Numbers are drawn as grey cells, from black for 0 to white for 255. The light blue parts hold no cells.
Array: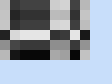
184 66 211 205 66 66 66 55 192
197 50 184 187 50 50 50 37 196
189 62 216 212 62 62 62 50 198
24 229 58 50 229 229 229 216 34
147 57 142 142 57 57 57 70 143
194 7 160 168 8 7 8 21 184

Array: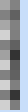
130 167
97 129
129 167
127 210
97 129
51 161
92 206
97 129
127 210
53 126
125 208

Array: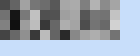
165 139 179 127 171 167 88 109 118 162 100 74
195 115 118 86 167 159 82 80 193 121 22 114
210 105 116 77 164 174 103 56 189 157 16 129
115 158 174 163 136 41 100 187 57 144 104 68

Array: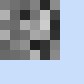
140 38 130 99 112 124
68 196 115 37 101 177
40 204 151 173 108 114
48 157 167 111 101 172
127 50 30 144 128 95
138 52 180 115 108 105

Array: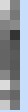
130 217
119 170
138 131
51 115
83 102
90 100
88 101
93 135
132 219
102 122
119 200

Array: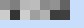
99 146 139 188 184 127 145
63 61 178 159 206 51 204
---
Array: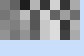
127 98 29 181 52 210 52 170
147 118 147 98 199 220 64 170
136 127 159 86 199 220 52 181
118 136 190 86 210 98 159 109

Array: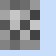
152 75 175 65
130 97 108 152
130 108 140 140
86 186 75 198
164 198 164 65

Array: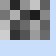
155 38 146 196 95
206 49 84 155 106
187 72 106 167 95
116 176 61 28 136

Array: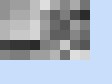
64 53 53 42 125 134 200 106 86
134 125 125 158 158 180 115 222 212
146 158 158 190 222 170 134 170 115
146 170 170 190 146 95 125 74 42
180 190 190 212 158 106 86 158 125
180 200 200 212 146 95 95 134 106

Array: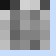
19 67 210 201 76
179 100 129 129 151
170 110 160 140 160
201 119 151 119 179
190 129 140 100 170

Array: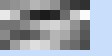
137 87 76 98 146 181 169 125 87
116 116 137 169 202 212 191 146 98
137 146 157 181 169 146 87 57 48
87 157 202 222 212 181 125 107 76
232 191 98 39 27 39 107 202 251

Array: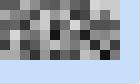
90 90 179 141 100 90 141 100 81 213 202 202
90 100 51 169 202 60 112 213 132 81 81 90
169 132 122 70 202 150 190 51 70 190 112 202
169 169 112 51 150 51 100 70 190 169 20 122
60 179 60 90 160 190 150 122 160 41 160 60
112 213 132 112 179 20 150 100 30 141 132 160

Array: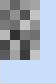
185 49 121 111
153 101 153 163
121 111 195 144
101 144 81 195
91 163 60 195
70 175 70 153

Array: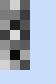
178 11 167
155 30 82
144 101 91
122 122 61
209 155 73
134 209 91
61 219 52
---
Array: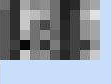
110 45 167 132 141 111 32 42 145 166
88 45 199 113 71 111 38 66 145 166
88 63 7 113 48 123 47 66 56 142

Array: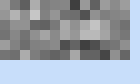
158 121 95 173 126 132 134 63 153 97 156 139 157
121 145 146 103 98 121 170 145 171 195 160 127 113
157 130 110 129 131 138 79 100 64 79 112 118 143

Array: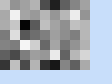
192 147 161 179 77 31 96 133 162
172 198 5 90 191 163 144 192 183
131 125 245 207 104 165 118 147 178
53 191 74 180 49 23 133 96 170

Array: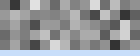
125 55 141 225 154 106 171 130 149 218 111 188 125 145
135 164 124 78 154 153 123 178 158 140 120 88 208 136
120 164 116 70 144 216 182 116 152 120 145 51 129 156

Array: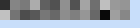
47 133 122 172 96 81 144 82 164 111 191 153 149

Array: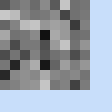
85 114 126 107 138 90 197 112 117
102 131 187 196 150 161 153 58 128
134 75 121 121 79 154 195 114 148
119 37 140 172 23 100 158 126 150
120 129 144 149 197 119 130 65 123

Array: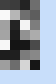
64 60 35 110
161 36 243 125
247 20 23 74
158 109 213 22

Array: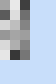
164 233 63
214 190 132
217 175 133

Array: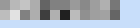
153 184 196 173 100 129 129 154 137 158 176 119
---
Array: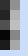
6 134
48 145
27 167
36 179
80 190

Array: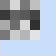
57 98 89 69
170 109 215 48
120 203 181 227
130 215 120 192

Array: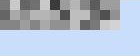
133 133 157 133 169 145 145 190 101 121 201 211
101 169 145 181 181 169 80 190 190 112 80 145
121 201 101 112 201 59 157 181 133 92 157 157

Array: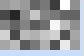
72 38 143 198 132 120 100 100
210 72 187 177 198 210 81 166
132 100 132 90 110 245 187 143
155 166 155 100 120 60 254 143
166 187 90 120 177 81 233 155

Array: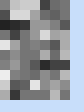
34 43 55 152 152 128 88
172 55 117 117 117 184 117
117 66 117 152 216 163 172
204 88 97 228 140 163 140
237 128 117 108 140 117 184
117 140 117 117 172 108 184
128 152 117 88 43 66 66
228 163 117 128 117 88 172
128 194 204 204 66 108 117
78 216 216 163 108 97 117

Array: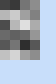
67 57 117 141
106 97 106 150
87 117 46 87
76 183 223 172
183 203 160 129
193 212 160 141
